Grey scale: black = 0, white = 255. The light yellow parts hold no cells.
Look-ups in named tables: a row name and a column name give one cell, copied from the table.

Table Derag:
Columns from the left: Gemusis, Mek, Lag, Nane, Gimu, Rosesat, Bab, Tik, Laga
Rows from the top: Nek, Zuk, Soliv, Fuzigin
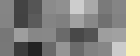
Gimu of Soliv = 106
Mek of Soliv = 158
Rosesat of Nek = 205
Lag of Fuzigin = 34
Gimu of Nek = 144
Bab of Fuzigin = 129
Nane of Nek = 139
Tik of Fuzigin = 135
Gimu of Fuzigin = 149
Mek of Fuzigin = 59
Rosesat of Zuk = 161
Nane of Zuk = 132
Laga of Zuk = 130
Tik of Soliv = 158
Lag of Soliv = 135

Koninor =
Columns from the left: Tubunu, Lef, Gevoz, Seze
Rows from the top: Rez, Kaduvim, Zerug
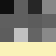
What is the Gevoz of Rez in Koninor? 38
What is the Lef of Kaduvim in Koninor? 95
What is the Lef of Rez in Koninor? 95
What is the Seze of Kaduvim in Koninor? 98
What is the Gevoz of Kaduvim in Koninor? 92
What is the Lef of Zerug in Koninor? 193
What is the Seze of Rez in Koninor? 135
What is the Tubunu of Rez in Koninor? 15
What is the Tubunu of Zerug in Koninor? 93
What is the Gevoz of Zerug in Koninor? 100
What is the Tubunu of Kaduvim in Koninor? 95
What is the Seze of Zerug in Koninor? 137

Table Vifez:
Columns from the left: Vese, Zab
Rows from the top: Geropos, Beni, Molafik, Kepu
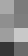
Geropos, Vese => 169
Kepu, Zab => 107
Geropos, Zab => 123
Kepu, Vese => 53
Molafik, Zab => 200
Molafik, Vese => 158
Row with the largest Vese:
Geropos

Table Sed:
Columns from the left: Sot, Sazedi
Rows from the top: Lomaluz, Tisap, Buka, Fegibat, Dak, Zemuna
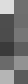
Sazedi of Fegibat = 94
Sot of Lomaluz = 221
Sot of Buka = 76
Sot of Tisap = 77
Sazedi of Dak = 146
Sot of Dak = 106
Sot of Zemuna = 181
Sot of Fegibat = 58
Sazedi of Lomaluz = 111
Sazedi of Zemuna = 91
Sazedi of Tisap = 109
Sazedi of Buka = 118

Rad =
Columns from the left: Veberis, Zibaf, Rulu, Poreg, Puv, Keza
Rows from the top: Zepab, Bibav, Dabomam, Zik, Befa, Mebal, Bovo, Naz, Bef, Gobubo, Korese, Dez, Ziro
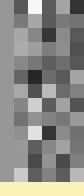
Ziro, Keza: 185
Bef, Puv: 120
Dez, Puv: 74
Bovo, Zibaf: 168
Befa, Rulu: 119
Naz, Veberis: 151
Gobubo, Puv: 139
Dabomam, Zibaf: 167
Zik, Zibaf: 171
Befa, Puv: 110
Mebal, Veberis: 151
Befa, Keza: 87
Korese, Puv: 162
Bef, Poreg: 130

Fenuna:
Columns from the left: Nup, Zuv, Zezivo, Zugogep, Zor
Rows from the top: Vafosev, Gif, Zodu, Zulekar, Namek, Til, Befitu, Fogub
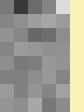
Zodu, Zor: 141
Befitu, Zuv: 129
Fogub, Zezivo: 167
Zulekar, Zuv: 155
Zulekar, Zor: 145
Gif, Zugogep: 166
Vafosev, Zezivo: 107
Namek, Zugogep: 151
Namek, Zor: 147
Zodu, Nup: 147
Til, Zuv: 129
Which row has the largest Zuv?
Zulekar

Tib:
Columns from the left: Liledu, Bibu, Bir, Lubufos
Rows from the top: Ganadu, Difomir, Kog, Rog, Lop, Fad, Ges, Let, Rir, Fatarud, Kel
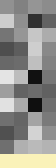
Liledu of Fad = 228
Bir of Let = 15
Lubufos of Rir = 122
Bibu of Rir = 101
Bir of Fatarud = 211
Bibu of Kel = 176
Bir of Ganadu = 149
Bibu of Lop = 108
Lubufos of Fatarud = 143
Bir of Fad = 17
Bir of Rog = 206

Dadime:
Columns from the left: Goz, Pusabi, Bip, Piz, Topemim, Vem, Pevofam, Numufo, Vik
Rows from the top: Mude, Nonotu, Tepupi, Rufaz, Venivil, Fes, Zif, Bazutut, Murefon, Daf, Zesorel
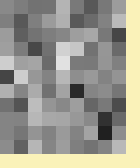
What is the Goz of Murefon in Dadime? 132
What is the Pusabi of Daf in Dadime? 118
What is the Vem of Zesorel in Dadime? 127
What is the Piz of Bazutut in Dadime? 149
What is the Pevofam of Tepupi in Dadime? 167
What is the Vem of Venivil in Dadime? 122
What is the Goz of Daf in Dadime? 132
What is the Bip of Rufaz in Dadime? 72
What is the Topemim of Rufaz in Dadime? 209
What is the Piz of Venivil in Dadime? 107

